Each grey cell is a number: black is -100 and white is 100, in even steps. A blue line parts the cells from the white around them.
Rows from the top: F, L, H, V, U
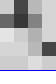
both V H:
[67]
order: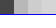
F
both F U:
[61]
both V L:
[67]
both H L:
[67]
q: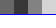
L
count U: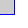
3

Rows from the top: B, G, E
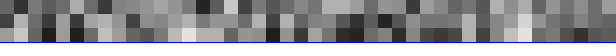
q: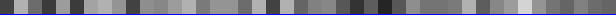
G
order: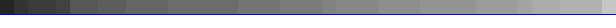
B
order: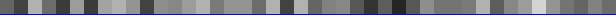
G
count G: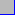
0

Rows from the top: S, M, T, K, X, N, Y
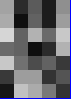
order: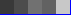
X
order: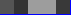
N
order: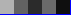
K
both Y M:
[34]
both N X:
[-55]
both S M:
[-78]
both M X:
[-23]

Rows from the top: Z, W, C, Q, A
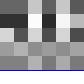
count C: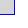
3
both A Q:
[39]

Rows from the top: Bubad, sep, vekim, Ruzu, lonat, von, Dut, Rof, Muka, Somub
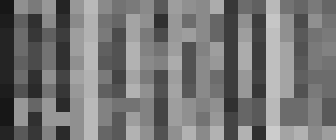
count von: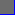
4
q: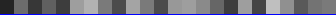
vekim
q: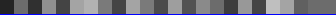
von
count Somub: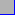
5
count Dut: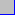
1
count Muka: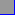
4

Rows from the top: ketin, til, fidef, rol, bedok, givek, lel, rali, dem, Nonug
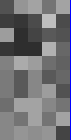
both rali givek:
[6]
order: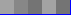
dem

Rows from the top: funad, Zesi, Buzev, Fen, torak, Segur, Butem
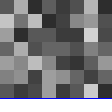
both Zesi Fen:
[-37]
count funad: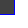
0
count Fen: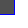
2
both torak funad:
[-26]
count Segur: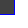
2
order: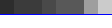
Butem
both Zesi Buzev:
[-65]

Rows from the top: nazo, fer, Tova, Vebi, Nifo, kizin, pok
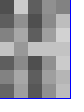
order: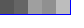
pok
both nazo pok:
[13]
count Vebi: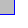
0
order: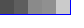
Nifo
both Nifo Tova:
[-26]
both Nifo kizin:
[-26]

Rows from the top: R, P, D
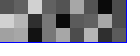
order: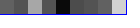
R
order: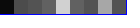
R
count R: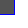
3
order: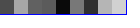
P
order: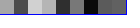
P
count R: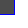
1
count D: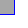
2

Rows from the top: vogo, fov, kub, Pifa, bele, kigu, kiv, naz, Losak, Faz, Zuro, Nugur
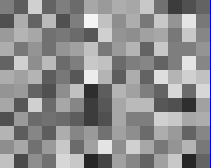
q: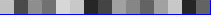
Nugur
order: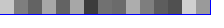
vogo
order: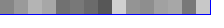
kub
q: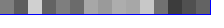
vogo
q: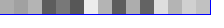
kigu

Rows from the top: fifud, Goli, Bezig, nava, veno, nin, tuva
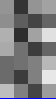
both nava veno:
[-11]
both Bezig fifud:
[27]

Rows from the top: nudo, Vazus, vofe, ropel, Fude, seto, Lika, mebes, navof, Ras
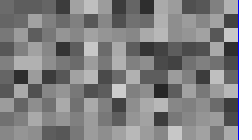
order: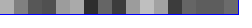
nudo
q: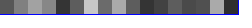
ropel
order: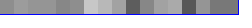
vofe
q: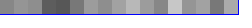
Ras

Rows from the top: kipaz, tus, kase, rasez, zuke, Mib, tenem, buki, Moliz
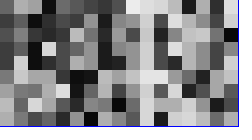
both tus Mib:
[-89]
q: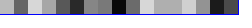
buki
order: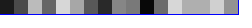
buki
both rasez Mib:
[-89]
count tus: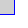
2
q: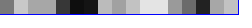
Mib
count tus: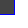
1

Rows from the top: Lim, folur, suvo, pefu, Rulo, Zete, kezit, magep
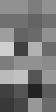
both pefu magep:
[-17]
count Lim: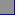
3
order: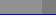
Lim

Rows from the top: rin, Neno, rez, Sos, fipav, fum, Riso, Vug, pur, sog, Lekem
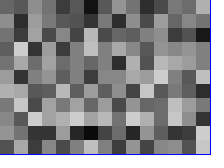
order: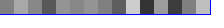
Sos
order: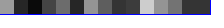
sog
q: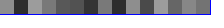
Neno

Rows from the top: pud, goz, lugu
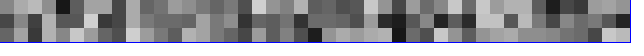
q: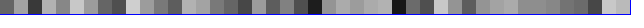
lugu
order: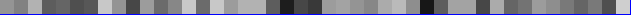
pud
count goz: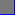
4
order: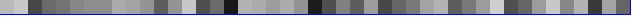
lugu

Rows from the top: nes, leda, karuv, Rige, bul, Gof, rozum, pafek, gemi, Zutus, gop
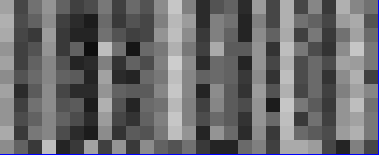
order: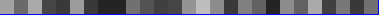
karuv
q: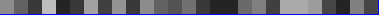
gop

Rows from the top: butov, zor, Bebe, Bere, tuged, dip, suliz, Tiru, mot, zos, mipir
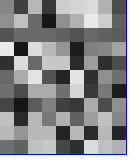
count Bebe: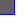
2
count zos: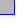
5
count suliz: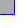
2
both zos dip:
[-72]
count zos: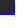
1

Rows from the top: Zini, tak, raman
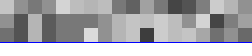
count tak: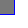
3
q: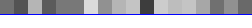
raman
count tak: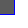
1
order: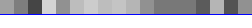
tak

